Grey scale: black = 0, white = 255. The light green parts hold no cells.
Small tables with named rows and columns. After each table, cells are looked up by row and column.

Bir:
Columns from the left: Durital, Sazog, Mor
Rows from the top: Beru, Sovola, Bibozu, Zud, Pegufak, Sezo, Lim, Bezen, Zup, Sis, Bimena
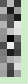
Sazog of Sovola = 26
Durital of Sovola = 179
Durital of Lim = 76
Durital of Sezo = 143
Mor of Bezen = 65
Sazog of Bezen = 28
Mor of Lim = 75
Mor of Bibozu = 26
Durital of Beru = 87
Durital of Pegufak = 148
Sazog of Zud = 82
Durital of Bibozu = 111
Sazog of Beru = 185
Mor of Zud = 231
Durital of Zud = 181

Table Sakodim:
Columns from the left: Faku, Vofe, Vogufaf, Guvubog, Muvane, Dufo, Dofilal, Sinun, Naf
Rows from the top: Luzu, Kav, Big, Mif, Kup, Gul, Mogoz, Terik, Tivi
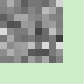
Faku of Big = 96
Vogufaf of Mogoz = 155
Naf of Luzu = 210
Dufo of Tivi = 128
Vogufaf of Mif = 86
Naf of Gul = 61
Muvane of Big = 138

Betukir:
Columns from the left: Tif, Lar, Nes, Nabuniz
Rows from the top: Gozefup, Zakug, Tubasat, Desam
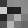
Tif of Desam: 82
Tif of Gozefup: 56
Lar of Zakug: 30
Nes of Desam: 119
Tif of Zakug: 205
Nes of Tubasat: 174
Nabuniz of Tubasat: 124
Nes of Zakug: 33
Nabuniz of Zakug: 141
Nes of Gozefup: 142
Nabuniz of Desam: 104
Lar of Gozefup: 139
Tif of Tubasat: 35
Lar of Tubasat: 125
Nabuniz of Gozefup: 137
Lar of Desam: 180

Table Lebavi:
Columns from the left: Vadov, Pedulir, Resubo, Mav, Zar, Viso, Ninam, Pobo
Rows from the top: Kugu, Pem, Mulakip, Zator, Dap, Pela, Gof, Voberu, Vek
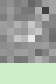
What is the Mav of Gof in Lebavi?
144
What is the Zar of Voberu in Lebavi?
151
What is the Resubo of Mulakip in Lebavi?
126
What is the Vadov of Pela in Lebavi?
131
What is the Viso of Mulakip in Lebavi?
153
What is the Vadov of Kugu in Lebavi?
135
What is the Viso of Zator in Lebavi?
165
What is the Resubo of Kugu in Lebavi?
126
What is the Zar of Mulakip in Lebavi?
135
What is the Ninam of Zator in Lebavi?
130
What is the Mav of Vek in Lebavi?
120
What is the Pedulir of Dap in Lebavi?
169
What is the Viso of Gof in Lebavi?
153
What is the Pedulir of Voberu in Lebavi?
144
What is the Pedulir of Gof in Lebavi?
147
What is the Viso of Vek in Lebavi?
176
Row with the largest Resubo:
Pela

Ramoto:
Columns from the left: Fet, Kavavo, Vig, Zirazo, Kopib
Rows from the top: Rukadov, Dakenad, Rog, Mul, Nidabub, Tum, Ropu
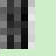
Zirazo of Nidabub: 18
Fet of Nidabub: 94
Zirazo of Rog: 2
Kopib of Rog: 232
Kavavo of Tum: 32
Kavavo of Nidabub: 66
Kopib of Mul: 212
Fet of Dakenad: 93
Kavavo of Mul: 41
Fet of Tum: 139
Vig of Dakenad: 72
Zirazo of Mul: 33
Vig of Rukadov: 102
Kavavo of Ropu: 27
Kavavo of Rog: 30
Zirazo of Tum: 12
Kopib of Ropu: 228
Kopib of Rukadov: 192
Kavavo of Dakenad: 58

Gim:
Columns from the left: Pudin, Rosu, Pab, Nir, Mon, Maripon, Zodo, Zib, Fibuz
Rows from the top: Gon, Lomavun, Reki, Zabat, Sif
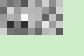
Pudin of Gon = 146
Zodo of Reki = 99
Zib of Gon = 142
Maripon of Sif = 106
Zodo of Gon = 206
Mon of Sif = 148
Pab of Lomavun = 155

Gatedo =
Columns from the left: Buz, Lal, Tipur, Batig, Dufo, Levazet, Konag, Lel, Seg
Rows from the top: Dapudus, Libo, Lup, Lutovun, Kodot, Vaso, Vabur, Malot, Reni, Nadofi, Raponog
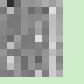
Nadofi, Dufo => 149
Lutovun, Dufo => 137
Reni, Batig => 110
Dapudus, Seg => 177
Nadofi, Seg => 144
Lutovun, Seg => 169
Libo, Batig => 144
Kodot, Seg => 168
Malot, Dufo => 141
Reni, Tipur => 147
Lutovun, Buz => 136
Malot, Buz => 150
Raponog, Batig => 125
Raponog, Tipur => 151
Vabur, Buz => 126
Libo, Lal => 187
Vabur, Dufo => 124
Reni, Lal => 211
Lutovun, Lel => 190

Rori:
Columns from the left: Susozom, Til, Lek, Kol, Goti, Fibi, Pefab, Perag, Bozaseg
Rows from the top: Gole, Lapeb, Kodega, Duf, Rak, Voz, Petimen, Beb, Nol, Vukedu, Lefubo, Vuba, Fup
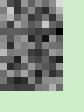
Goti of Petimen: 139
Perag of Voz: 146
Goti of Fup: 66
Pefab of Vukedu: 86
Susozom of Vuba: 117
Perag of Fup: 173
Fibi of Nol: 69
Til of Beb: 121
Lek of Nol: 33
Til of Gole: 77
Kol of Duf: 131
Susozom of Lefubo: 109
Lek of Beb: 127
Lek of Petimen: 145
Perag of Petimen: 114
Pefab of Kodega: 117
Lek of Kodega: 102
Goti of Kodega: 56
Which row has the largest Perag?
Fup

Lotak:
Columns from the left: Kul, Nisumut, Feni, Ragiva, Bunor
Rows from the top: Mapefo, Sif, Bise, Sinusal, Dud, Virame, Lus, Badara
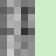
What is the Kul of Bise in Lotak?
113
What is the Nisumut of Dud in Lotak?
112
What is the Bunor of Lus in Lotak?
145
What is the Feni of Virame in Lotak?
146
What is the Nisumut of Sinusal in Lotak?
175
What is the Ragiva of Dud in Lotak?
49
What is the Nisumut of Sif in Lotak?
122
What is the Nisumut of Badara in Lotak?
203
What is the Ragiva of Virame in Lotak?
133
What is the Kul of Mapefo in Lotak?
117
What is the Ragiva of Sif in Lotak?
60
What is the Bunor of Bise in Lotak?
163

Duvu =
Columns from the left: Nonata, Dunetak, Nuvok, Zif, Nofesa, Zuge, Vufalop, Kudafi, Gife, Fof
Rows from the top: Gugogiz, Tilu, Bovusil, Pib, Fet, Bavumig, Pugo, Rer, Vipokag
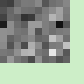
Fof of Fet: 125
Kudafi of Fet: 112
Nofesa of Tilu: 110
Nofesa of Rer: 183
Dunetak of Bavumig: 98
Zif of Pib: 94
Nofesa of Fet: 151
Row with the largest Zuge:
Pib

